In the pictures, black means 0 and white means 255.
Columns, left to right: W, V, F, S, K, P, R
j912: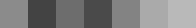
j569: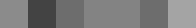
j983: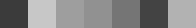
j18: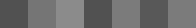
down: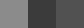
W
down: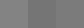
K
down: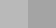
R
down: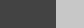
V

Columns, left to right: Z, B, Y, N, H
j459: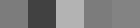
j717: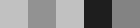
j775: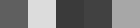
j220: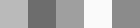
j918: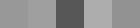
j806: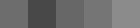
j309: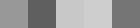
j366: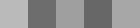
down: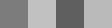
Z
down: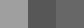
Y

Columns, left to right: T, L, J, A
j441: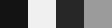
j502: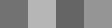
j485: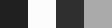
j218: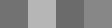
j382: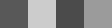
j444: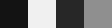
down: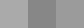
A
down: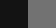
T
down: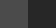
J
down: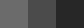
J

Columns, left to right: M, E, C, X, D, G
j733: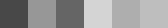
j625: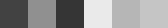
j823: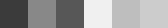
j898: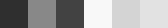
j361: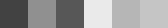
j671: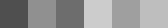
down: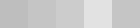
G
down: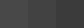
M
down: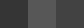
C
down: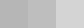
D
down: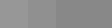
E

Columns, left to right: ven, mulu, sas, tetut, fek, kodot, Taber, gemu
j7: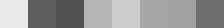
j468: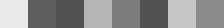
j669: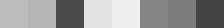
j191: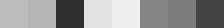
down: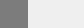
fek
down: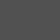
sas
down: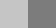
Taber

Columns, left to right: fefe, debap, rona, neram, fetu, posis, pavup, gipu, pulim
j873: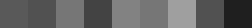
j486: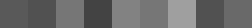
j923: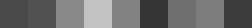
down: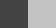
neram
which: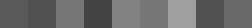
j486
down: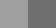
pavup
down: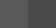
fefe

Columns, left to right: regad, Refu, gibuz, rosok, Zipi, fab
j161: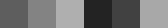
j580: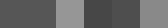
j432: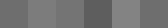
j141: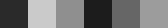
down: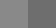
fab
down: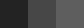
rosok
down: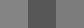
Refu

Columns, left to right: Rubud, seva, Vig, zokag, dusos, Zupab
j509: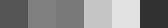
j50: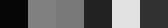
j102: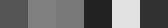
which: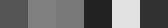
j102
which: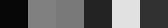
j50

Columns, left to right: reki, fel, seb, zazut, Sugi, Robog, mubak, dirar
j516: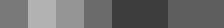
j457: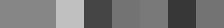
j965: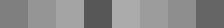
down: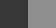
mubak
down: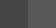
zazut
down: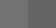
dirar
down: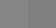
reki
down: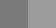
Robog
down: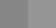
fel

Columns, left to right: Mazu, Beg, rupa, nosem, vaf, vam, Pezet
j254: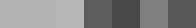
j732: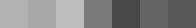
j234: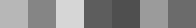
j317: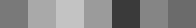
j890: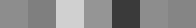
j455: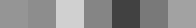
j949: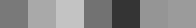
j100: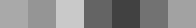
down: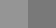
Mazu
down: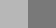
Mazu
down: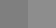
Beg
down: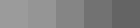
nosem

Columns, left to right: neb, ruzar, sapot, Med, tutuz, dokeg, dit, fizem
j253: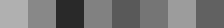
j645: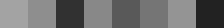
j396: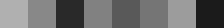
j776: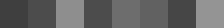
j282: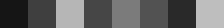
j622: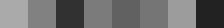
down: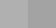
neb
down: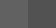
dokeg
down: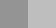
fizem
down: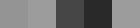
dit
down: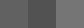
dokeg

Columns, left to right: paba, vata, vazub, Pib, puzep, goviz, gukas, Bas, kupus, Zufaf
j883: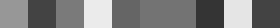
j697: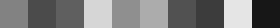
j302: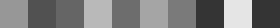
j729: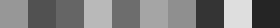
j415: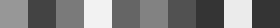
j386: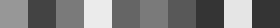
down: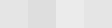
kupus
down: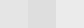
kupus
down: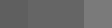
vazub

